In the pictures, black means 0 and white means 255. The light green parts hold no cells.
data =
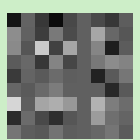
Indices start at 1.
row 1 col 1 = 20
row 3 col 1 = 138
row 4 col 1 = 91
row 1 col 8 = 55
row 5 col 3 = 90
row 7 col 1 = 214
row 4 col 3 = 55
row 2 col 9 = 86
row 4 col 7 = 120
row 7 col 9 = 108
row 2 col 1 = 141
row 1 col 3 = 56
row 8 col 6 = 96
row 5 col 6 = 96
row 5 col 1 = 58
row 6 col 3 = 106
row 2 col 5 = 75
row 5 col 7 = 34
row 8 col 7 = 156
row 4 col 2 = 104
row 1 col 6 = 96

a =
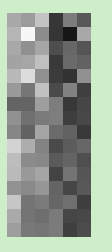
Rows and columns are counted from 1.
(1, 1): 168
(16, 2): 120
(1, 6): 88
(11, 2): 139
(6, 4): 74
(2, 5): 22
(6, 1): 153
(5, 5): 50
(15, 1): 170
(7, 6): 70
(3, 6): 85
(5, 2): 220
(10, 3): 131
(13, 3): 150
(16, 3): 117
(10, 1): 211
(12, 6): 86
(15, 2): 116
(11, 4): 90
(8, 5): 62
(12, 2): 153
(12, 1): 186
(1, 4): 54
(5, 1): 185
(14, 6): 62
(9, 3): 165
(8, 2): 112
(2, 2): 247
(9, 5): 98
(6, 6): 63

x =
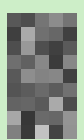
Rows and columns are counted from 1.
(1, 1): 88
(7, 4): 170
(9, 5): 146
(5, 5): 64
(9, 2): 57
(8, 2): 55
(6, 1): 84
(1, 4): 140
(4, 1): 111
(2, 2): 170
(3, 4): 64
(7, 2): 102
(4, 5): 135
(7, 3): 90

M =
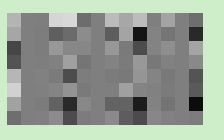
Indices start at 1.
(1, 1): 180
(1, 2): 127
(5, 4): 123
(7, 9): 99
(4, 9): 123
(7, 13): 127
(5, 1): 182
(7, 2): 127
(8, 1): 110
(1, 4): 213
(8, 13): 127
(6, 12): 123
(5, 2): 127
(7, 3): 124
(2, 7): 127
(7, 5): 41
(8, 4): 139
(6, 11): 129
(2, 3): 125
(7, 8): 99
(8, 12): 129
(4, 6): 117
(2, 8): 93
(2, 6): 140
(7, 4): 98
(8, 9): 93
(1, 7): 127
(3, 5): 135
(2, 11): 131
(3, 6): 135
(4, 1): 83
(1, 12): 163
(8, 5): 76

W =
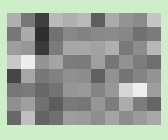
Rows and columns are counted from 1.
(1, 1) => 175
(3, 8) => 175
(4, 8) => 118
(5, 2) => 166
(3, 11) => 183
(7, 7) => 149
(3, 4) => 123
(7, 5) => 122
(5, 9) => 116
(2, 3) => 46
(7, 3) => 113
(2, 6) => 130
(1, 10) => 138
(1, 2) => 119
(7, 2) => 159
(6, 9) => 214
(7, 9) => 172
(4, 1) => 199
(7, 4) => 93
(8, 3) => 100
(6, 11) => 158
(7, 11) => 102
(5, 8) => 145
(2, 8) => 139
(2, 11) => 123

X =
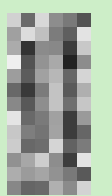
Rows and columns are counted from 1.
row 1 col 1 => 209
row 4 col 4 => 169
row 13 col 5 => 139
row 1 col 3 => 216
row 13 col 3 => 105
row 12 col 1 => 173
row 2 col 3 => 192
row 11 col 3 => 205
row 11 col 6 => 227
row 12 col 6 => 89
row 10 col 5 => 98
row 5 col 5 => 102
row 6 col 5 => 90
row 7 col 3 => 142
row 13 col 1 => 135
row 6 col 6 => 175
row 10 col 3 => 109
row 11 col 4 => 141
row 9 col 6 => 102
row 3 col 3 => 139
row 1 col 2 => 106
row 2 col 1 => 160
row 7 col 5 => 111
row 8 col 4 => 161
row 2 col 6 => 227

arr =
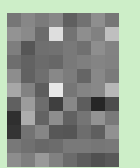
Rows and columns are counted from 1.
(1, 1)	118
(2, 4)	222
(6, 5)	118
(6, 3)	93
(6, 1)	167
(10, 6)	121
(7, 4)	63
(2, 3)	107
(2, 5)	115
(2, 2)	138
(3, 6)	112
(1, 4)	135
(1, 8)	118
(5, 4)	136
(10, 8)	120
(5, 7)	136
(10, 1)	120
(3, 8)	130
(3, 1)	126
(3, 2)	86
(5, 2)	97
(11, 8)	88
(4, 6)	127
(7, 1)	96
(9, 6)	109
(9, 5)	85
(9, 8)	145
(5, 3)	111
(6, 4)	232
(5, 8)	122
